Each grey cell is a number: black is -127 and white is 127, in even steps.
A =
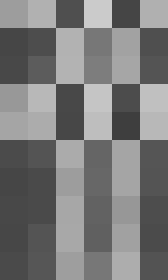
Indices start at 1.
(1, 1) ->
29
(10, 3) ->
30
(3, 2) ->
-35
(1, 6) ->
48
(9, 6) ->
-52
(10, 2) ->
-41
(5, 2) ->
44
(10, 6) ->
-44
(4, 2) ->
56
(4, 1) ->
24
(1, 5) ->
-58
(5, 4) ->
62
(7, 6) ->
-43
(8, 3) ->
39
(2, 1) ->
-57
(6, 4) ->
-26
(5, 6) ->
56
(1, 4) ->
75
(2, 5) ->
34
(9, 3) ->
40

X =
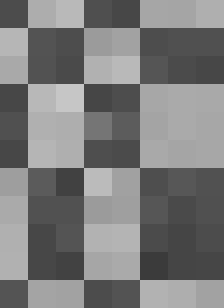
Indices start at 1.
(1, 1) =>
-51
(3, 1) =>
41
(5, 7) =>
42
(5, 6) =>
36
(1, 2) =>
45
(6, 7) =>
37
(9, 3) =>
-43
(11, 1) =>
-43
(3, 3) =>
-53
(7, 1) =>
30
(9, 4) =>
50
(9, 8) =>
-51
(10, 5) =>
42
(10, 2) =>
-56
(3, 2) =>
-45
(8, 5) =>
31
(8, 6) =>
-41
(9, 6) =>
-52
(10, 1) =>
49
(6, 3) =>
47
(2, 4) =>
27
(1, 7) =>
37
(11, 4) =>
-51
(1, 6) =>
38
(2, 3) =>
-50
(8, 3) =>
-46

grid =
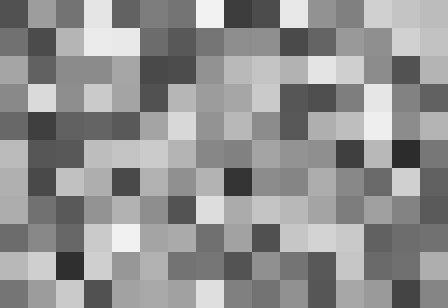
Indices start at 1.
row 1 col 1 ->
-46
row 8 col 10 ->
67
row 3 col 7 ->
-51
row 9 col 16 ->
-14
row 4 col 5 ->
36
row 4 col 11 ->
-41
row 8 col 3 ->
-38
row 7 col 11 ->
5
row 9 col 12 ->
83
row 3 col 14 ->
12
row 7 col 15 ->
80
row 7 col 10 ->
12
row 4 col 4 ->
74
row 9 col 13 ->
73
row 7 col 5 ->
-54
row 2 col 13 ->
25
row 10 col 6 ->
49
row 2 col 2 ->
-52
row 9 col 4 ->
74
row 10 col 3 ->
-80
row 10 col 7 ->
-12
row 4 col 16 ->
-30
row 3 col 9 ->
57
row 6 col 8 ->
7
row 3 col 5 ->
38
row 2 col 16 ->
66
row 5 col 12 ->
47
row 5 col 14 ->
110
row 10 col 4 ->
79
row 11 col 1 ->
-10
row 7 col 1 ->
48
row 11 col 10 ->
-13
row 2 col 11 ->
-53
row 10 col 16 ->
46

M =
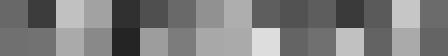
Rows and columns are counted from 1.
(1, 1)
-23
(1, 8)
17
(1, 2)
-67
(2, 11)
-27
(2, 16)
-27
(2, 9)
42
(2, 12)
-15
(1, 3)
65

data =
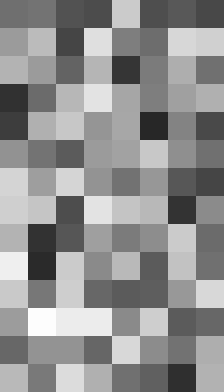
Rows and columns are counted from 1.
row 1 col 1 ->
-16
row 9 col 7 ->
75
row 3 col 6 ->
-4
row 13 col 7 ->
-13
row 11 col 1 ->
73
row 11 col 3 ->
78
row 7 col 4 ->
19
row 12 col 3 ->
108
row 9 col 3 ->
-41
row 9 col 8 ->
-20
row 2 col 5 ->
-1
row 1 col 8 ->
-55
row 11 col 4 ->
-24
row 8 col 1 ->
79
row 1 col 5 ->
75
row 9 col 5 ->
-4
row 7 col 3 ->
85
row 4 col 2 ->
-20
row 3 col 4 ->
53
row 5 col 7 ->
3
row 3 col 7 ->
46
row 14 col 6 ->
-31
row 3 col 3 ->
-28
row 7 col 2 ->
30
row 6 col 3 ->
-36
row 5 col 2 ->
48
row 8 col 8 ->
11
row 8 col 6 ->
56
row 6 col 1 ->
18
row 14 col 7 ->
-80
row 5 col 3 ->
71
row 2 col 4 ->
95
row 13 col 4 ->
-25

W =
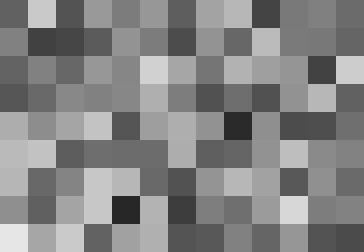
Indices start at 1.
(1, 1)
-30
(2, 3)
-57
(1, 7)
-33
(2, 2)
-62
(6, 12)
10
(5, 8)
18
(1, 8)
35
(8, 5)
-88
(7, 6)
-22
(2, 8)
19
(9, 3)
74
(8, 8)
-1
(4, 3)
8
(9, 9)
1
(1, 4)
25
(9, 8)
-39
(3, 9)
50
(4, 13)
-30
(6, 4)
-17
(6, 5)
-19
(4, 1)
-41
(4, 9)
-17
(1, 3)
-44
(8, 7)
-66
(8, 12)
-2
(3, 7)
38
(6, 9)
-26
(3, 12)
-61
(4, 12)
55
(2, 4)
-36
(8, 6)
51
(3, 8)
-10
